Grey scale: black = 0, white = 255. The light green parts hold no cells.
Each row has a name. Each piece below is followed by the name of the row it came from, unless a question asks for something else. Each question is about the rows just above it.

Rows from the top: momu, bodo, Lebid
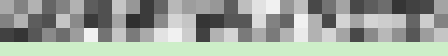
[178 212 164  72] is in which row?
Lebid
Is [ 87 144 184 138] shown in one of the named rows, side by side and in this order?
no
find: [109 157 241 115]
Lebid
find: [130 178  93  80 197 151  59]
momu

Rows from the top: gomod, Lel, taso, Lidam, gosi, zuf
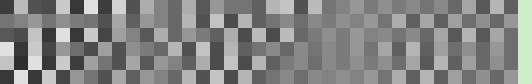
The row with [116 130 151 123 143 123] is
gomod
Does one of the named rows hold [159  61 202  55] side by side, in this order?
no
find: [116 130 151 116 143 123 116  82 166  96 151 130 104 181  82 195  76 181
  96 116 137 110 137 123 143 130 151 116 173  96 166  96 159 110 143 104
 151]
Lel
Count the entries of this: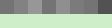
8
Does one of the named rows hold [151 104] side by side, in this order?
no
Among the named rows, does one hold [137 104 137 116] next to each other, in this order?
yes

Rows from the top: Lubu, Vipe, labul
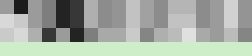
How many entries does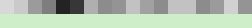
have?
18
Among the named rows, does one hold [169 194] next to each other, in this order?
no
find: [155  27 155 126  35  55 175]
Lubu
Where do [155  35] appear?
labul
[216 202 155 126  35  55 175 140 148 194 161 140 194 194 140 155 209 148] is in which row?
Vipe

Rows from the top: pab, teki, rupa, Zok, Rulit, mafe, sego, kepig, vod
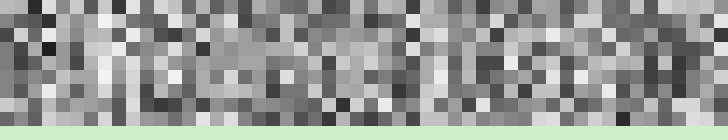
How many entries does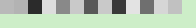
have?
13
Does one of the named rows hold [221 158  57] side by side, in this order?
yes
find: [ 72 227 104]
kepig

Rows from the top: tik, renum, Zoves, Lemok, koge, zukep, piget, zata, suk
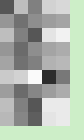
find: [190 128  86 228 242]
Zoves
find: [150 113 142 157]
renum
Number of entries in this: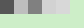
5
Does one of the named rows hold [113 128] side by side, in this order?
yes
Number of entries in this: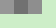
3

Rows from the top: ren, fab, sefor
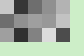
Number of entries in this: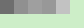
5
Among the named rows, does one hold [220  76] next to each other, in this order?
yes
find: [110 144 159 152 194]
fab
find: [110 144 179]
ren

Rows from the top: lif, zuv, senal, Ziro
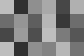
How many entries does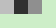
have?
3
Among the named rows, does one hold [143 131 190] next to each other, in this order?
no
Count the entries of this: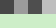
4
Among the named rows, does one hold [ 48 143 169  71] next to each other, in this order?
yes

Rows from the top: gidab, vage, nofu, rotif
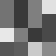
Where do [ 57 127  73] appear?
vage
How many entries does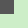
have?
1
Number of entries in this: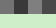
4
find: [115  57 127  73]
vage

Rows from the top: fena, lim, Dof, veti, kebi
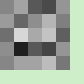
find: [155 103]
lim
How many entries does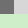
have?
2
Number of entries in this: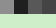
4
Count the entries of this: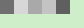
5

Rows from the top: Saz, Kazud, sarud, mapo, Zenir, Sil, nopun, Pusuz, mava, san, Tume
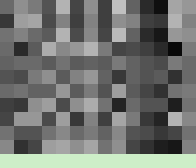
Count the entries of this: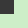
1
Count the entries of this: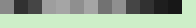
13

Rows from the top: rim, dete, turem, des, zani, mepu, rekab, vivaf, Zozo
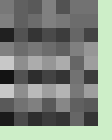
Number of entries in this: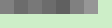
7
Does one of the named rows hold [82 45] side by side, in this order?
yes
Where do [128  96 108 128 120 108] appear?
dete
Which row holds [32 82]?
turem

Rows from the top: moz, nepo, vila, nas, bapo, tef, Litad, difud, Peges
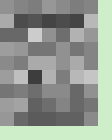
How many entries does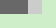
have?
3
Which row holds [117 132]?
nas
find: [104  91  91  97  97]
Peges
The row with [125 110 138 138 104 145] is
Litad
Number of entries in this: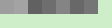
7

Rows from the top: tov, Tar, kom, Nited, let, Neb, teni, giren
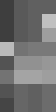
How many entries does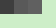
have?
3
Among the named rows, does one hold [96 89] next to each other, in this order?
no
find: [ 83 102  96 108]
teni
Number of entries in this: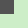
1
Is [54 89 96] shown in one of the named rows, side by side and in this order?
no

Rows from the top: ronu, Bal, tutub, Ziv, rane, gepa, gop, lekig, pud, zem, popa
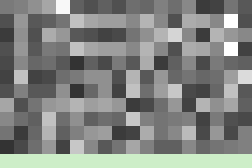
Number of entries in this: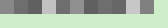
11
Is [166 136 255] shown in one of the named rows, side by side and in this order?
yes
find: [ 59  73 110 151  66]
lekig
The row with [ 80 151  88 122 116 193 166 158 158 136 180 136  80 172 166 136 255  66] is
Ziv

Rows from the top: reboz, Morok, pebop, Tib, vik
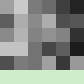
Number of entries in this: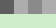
4
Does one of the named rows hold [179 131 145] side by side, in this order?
yes

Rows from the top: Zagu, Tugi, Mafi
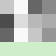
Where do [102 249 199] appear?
Mafi
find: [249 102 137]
Zagu
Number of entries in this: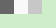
3
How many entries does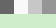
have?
4
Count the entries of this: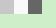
3
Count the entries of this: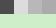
4
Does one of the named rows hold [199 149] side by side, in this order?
yes

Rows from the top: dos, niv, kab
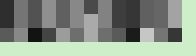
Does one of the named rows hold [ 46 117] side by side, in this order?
yes
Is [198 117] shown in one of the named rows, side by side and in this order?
yes
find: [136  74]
dos
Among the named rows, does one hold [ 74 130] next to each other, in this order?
yes

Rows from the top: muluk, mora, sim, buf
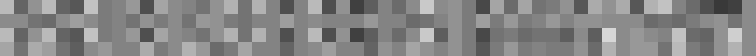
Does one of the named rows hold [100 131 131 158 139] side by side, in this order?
no
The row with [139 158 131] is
buf
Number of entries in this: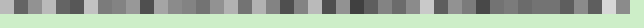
45
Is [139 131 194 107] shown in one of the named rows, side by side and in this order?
yes
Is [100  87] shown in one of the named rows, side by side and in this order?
yes
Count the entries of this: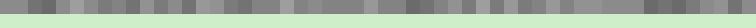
54
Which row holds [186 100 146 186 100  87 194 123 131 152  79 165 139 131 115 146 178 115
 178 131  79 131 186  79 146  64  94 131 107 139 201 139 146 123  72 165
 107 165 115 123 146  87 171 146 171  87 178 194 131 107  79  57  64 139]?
muluk

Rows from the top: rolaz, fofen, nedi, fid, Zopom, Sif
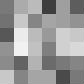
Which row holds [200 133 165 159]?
fofen
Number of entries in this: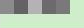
5
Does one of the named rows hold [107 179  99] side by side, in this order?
no
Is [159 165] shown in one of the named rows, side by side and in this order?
no

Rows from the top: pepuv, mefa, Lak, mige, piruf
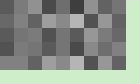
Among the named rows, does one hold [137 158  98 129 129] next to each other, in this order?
no
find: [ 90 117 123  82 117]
Lak
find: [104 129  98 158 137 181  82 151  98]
mefa
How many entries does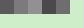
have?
5

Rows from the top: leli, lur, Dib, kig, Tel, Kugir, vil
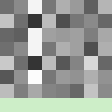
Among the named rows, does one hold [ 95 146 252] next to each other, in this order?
no
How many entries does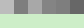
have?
6
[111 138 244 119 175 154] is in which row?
leli
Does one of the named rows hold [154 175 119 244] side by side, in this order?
no
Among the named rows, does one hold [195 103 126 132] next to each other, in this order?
no

